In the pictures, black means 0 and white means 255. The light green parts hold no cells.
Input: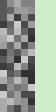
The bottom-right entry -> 101
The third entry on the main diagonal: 62
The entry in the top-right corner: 130
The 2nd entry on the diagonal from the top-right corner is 156
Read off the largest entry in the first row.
170
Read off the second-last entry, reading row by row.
143
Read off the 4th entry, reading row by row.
130
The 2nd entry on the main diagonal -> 101
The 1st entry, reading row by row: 88
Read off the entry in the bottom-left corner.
170
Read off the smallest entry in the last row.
75
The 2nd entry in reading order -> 143
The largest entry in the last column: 202
